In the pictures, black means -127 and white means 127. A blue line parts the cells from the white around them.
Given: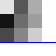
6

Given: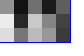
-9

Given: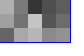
40

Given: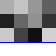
-61

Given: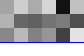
57

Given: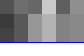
-39

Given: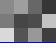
-43

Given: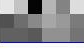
-30

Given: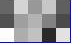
45

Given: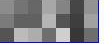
59
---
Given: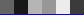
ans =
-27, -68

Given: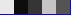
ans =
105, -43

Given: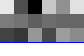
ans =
103, 10

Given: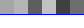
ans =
38, -17

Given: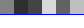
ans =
1, 63

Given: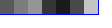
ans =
-38, 68

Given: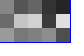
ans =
6, -49

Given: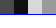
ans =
-53, 26

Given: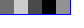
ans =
-17, 18
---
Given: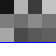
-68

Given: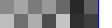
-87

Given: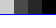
-88

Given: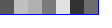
-77

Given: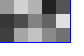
-93

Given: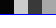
-70
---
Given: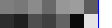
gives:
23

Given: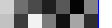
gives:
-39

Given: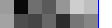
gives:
22

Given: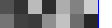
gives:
45

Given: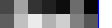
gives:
-114

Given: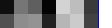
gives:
83

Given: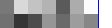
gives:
-37
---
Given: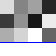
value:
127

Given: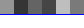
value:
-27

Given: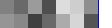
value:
-64

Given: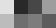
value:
-3

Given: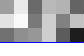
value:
23

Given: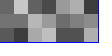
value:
41
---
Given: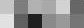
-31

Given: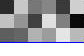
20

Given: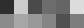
39

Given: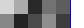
-92

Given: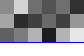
-84

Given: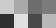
96

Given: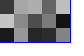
9
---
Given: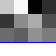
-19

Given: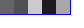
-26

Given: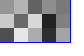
-49

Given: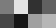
-57

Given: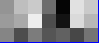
5

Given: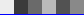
109

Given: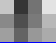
31
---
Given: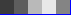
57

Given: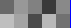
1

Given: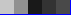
-102

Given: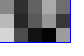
-29

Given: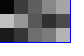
-32

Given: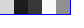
-71

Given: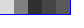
-79

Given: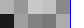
73
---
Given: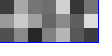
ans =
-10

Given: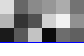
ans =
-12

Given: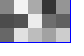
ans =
21

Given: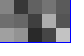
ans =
-37

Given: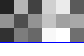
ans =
-37

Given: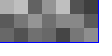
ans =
-65

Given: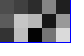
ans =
-96

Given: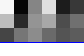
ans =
-71
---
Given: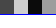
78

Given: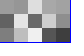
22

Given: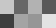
-24

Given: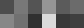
-7

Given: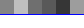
63

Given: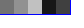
17

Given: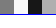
120

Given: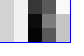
113

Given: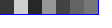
79
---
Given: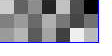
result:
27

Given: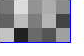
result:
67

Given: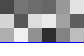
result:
46

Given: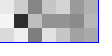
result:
90

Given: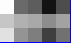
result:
97

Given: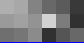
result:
-16
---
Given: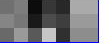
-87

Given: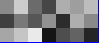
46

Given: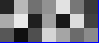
98

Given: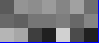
5

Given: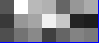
-26

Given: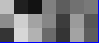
-34

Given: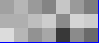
70

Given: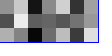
80

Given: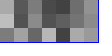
-61

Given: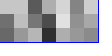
85
